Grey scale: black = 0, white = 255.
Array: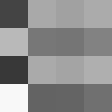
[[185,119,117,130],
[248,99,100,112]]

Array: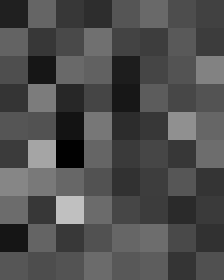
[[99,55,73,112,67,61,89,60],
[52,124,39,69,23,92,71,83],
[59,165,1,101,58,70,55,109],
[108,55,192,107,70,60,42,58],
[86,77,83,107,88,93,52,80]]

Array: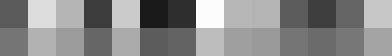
[[117,178,155,102,170,92,99,189,159,154,117,107,119,164]]

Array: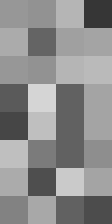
[[171,100,160,164],
[90,213,97,164],
[191,123,97,142],
[130,168,97,76]]

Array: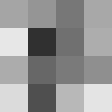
[[231,48,112,173],
[219,79,184,228]]

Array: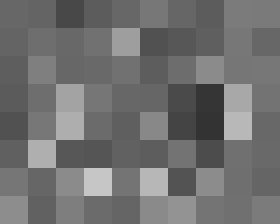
[[100,110,104,113,158,81,87,95,119,103],
[91,110,163,118,103,102,74,53,168,115],
[96,175,87,85,97,93,115,76,112,105],
[141,97,126,107,101,138,147,116,112,123]]

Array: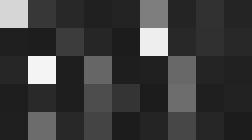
[[31,29,60,38,28,238,40,48,40],
[30,41,30,77,52,28,109,31,34]]
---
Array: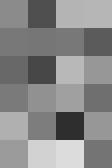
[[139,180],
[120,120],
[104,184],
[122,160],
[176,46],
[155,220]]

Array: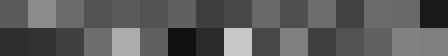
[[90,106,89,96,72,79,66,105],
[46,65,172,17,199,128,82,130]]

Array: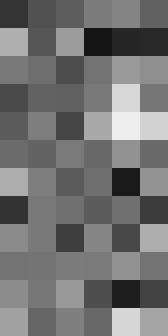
[[52,93,132],
[175,156,38],
[120,77,154],
[73,95,215],
[91,70,238],
[107,122,146],
[173,91,25],
[51,112,112],
[139,62,72],
[115,123,146],
[140,153,31],
[162,127,214]]

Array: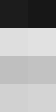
[[28],
[222],
[191],
[209]]

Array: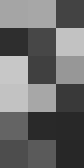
[[165,67],
[46,194],
[199,151],
[194,57],
[100,40],
[77,39]]

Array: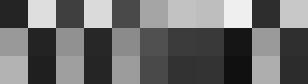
[[36,63,73,194,239,200],
[153,145,139,59,21,47],
[179,159,156,50,16,44]]

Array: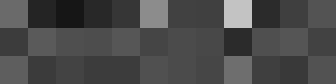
[[106,22,54,65,195,63],
[60,79,86,75,43,85],
[94,67,60,75,110,57]]

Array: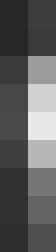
[[39],
[38],
[58],
[70],
[73],
[63],
[50],
[49],
[46]]
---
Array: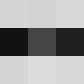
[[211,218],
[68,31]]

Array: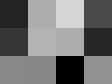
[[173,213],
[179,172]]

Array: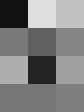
[[222,194],
[96,132]]

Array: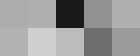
[[176,25],
[207,188]]

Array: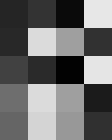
[[51,10],
[219,159]]

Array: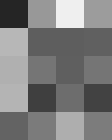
[[152,239],
[94,94]]

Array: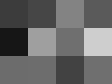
[[70,131],
[159,111]]

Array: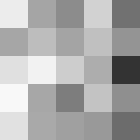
[[165,140],
[189,164]]

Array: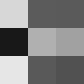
[[91,90],
[176,161]]
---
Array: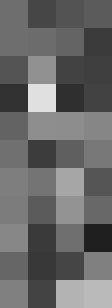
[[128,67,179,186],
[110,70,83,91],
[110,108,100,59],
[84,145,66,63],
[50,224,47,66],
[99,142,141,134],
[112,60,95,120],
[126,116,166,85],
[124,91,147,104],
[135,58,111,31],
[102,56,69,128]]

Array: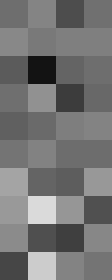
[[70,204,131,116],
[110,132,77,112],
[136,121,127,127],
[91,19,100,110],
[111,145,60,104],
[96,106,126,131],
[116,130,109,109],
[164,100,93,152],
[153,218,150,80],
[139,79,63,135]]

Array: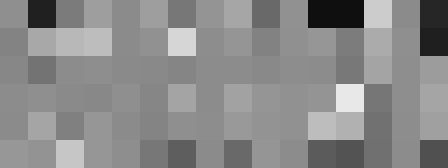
[[151,147,198,150,142,119,94,139,105,149,140,91,83,112,140,80],
[143,32,123,158,139,158,119,148,166,105,145,15,15,204,139,38],
[131,168,184,189,139,145,214,141,149,130,144,150,124,171,143,31],
[135,115,140,142,138,137,133,140,140,137,141,140,120,164,142,156],
[140,143,138,136,143,134,164,140,162,149,145,148,232,118,142,165],
[139,165,128,150,139,132,143,141,153,147,145,189,177,113,141,160]]

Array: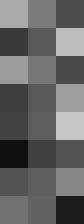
[[113,98,27],
[170,124,76],
[57,89,188],
[155,119,74],
[62,89,158],
[66,93,198],
[16,64,82],
[83,95,134]]

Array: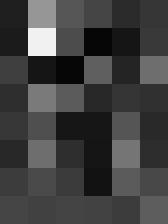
[[69,65,68,66,60,93],
[31,150,86,69,43,54],
[27,241,76,6,21,57],
[63,21,6,95,36,110],
[46,122,91,40,53,48],
[55,79,22,22,85,41],
[40,110,46,21,117,45],
[60,74,59,18,91,72]]

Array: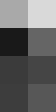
[[61,87],
[169,217],
[25,101],
[59,69]]
